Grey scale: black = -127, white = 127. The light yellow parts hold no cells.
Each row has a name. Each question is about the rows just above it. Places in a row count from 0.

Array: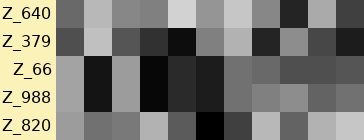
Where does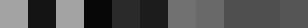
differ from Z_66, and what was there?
2, 28
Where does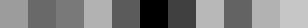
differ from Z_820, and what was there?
1, -14

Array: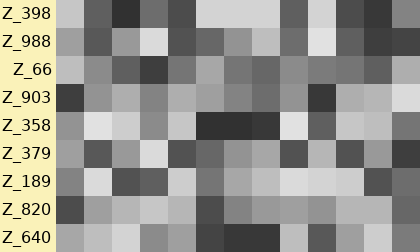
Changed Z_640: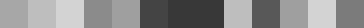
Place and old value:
11, 77
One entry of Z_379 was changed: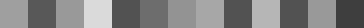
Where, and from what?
5, -24
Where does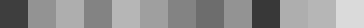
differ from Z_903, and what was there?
4, 46
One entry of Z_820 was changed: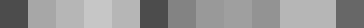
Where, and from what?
1, 31

